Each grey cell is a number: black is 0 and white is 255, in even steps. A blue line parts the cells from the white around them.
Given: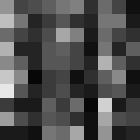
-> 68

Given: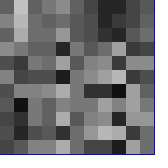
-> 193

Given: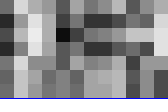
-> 215

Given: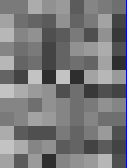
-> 122

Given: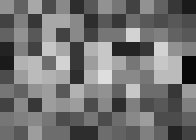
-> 98
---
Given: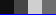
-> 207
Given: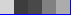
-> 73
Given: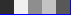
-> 142
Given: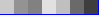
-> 129
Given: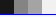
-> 164
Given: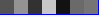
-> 50
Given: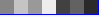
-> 153
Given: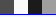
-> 27
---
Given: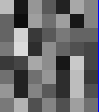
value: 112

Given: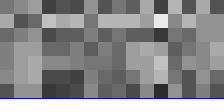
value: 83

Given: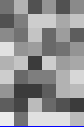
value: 187

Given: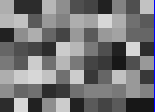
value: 23

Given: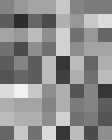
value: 142

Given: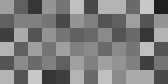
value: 73
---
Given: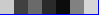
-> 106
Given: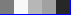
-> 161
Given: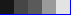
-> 90
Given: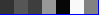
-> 86
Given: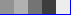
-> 147
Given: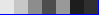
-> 141
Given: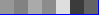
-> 140
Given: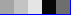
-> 165
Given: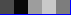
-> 125
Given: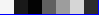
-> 96
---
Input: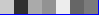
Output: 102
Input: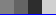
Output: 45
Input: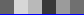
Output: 155
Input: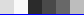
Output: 104
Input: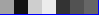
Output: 82
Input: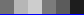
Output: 91
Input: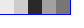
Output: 161
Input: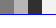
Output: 48
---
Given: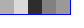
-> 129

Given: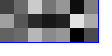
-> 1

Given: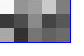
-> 98

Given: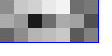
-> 90

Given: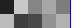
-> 146

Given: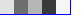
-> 58

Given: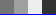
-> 237

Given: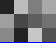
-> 199
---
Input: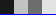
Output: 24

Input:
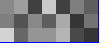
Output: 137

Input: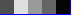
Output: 78

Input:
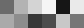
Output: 107

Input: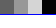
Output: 97

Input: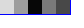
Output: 219

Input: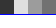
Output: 52

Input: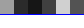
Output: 159
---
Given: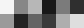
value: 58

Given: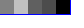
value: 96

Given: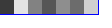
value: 142

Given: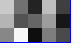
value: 14

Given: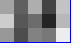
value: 130

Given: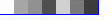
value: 209
